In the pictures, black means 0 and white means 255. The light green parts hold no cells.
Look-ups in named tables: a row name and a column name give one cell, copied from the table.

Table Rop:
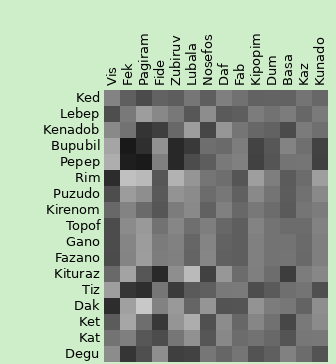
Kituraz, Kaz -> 124
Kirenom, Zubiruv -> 124
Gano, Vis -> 76
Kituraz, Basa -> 61
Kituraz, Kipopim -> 127
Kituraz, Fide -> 41
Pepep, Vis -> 174
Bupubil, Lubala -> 57
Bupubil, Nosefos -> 110
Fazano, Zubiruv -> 128
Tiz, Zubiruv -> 59
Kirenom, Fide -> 86
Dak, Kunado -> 142
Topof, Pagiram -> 153
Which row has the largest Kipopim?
Rim

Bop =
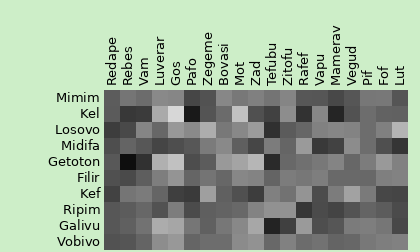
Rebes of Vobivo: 85
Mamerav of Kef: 124
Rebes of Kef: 117
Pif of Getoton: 124
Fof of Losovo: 128
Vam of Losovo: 133
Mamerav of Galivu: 86
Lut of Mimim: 85
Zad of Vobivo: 146

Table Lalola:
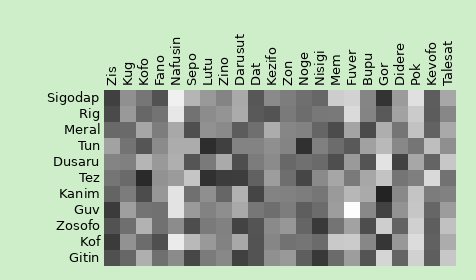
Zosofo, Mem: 116
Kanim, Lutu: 143
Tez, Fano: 146
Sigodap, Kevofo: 93
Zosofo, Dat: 84
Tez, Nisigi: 138
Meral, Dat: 111
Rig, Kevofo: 92
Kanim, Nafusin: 227

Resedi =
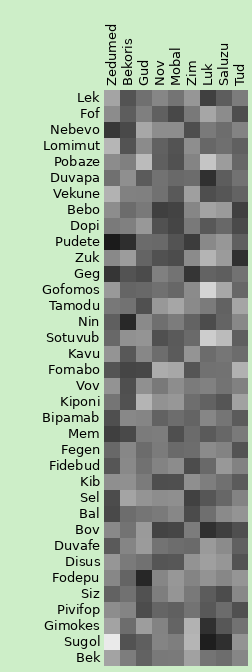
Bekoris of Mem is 73
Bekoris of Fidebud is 137
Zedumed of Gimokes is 163
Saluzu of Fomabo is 114
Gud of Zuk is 100
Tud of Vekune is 99
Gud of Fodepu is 39
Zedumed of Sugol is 234
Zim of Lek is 150
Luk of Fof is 166
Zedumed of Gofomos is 153
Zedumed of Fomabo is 84
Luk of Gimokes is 48
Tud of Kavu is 108
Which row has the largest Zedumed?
Sugol

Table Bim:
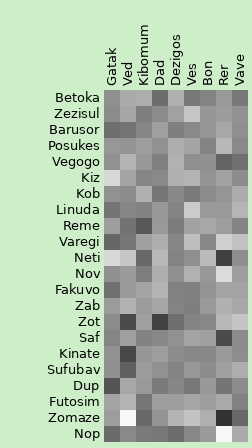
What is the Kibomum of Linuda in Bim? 130
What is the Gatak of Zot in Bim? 139
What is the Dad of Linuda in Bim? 152
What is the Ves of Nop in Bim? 135
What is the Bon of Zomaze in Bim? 175
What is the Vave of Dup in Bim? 140
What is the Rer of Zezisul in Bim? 156
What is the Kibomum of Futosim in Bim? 118
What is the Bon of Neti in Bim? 186
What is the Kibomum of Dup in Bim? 153
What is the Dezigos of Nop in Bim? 108
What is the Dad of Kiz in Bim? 137
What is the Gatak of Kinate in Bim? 146
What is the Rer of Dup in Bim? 117
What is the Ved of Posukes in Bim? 148

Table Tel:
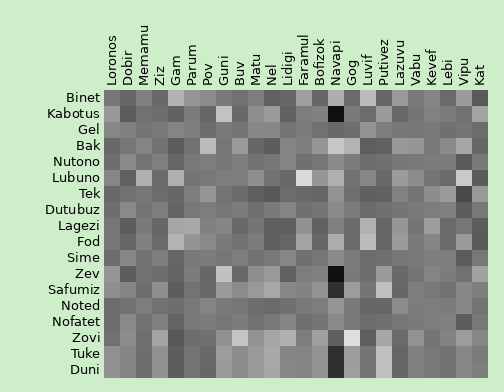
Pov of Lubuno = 120
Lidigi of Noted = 112
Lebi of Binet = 106
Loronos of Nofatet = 110
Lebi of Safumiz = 113
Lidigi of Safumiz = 136
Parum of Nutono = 121
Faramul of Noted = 121
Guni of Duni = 154
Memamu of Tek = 119
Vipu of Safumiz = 135
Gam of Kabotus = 98
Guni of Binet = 122
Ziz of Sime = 126
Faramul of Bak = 125
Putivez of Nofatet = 112
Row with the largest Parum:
Lagezi

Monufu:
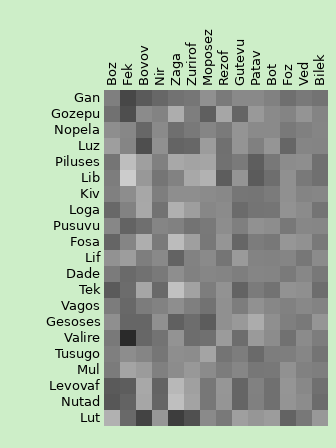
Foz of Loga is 146
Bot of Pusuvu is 141
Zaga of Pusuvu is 129
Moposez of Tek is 125
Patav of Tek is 123
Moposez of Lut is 138
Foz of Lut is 99
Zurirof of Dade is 129
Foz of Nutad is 148
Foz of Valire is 113
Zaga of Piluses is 168
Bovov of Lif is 126
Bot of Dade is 132
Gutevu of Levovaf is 101
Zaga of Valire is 147
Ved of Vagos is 136

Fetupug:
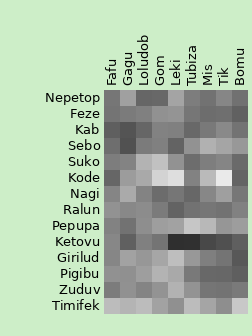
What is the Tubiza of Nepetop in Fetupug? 125
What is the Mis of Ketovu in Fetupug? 72
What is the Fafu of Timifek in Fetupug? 188
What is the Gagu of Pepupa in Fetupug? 114
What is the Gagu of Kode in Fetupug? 156
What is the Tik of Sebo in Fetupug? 165
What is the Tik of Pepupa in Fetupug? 150
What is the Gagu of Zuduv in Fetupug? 145
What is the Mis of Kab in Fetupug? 121

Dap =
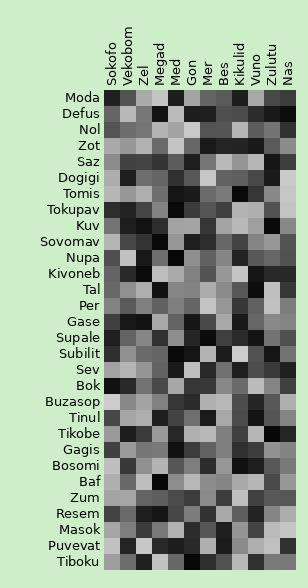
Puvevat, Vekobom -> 36
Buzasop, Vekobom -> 136
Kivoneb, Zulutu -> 41
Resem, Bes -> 169
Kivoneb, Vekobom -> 41
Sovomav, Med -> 150
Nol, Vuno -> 92
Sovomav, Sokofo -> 180

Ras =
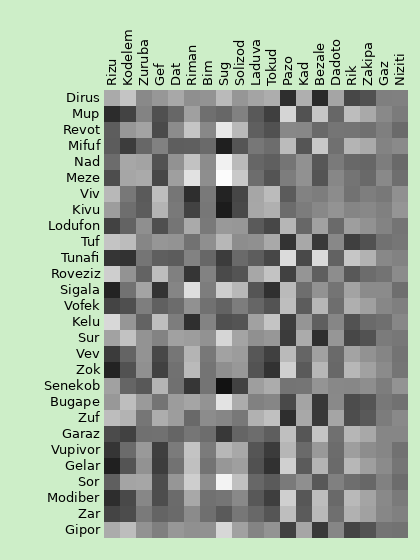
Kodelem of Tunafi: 50
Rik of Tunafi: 198
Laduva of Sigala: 85
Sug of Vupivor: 183
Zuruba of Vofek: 126
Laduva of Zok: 83
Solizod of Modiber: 137
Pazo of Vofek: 190
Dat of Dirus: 168
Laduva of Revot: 95
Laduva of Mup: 89
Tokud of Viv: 187
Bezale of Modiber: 189
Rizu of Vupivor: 53
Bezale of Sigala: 146
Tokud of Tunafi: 71

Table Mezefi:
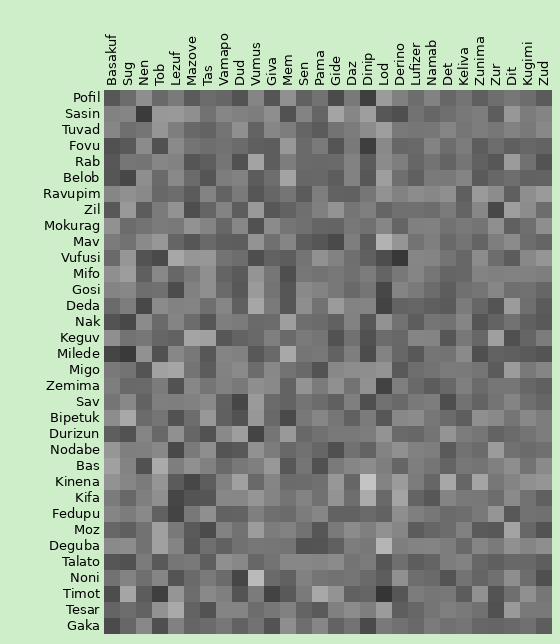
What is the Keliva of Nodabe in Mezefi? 114
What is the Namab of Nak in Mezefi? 117
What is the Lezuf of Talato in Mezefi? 118
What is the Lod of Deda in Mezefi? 67
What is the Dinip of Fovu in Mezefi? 62
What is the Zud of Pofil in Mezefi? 91

